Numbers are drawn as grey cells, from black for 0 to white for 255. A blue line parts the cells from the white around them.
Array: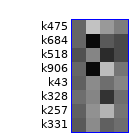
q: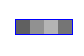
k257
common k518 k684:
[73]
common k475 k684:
[102]
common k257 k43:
[96]
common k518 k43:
[133]

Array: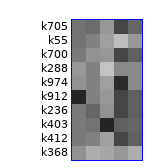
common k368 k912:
[151]
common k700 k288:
[151]
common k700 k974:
[145]
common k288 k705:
[151]

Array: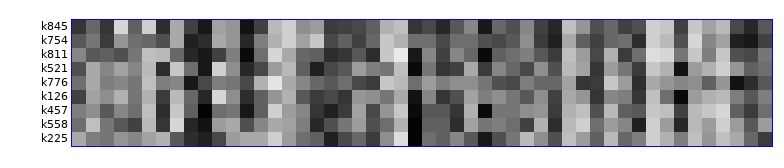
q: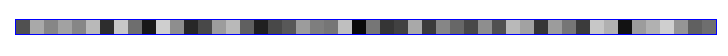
k521
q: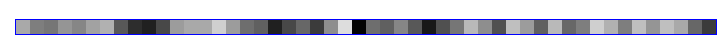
k225
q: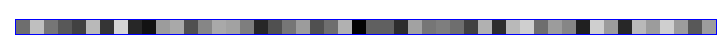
k558
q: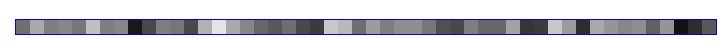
k776
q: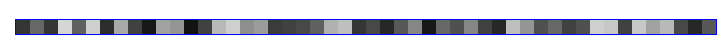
k845

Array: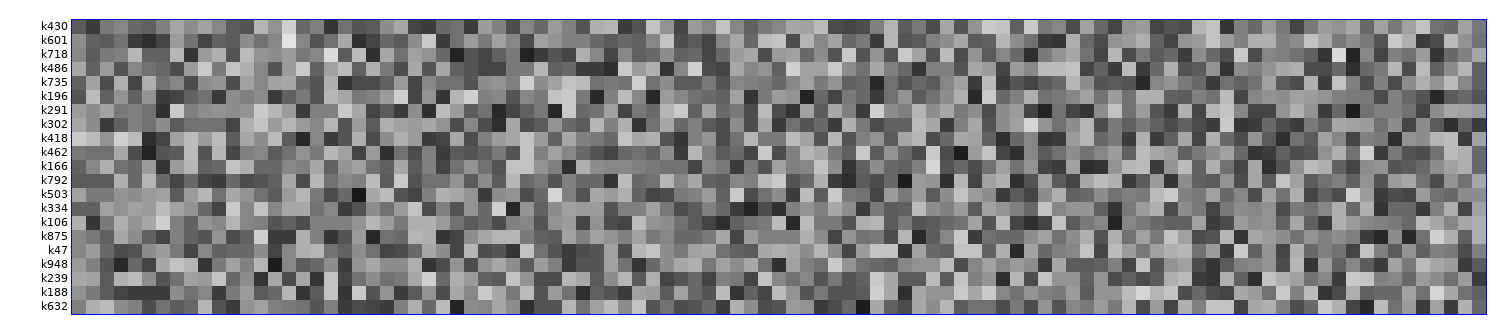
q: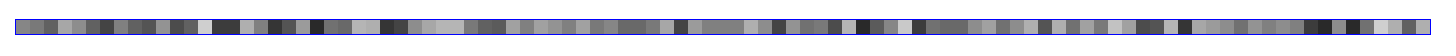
k875
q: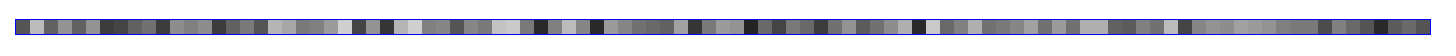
k196
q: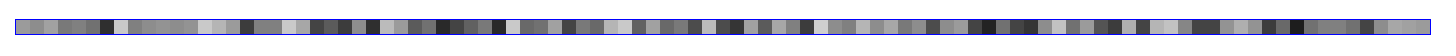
k291

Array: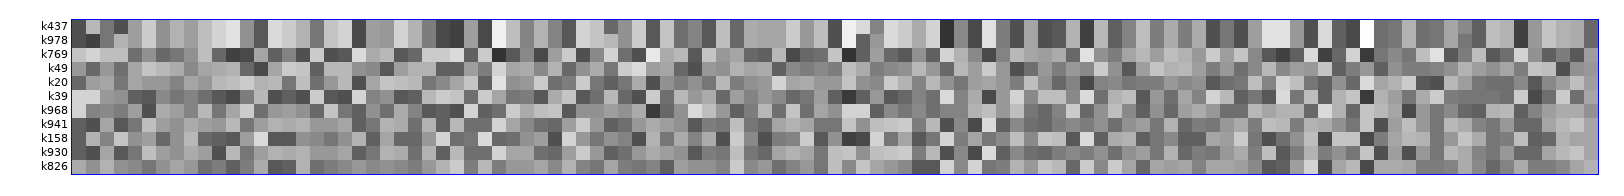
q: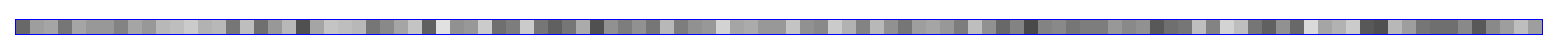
k20
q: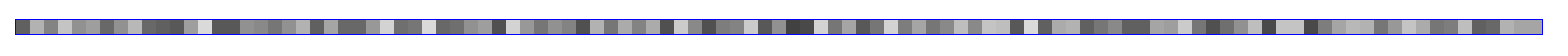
k158
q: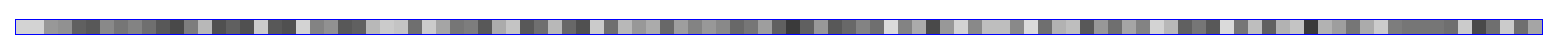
k39
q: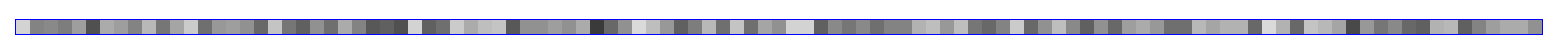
k968

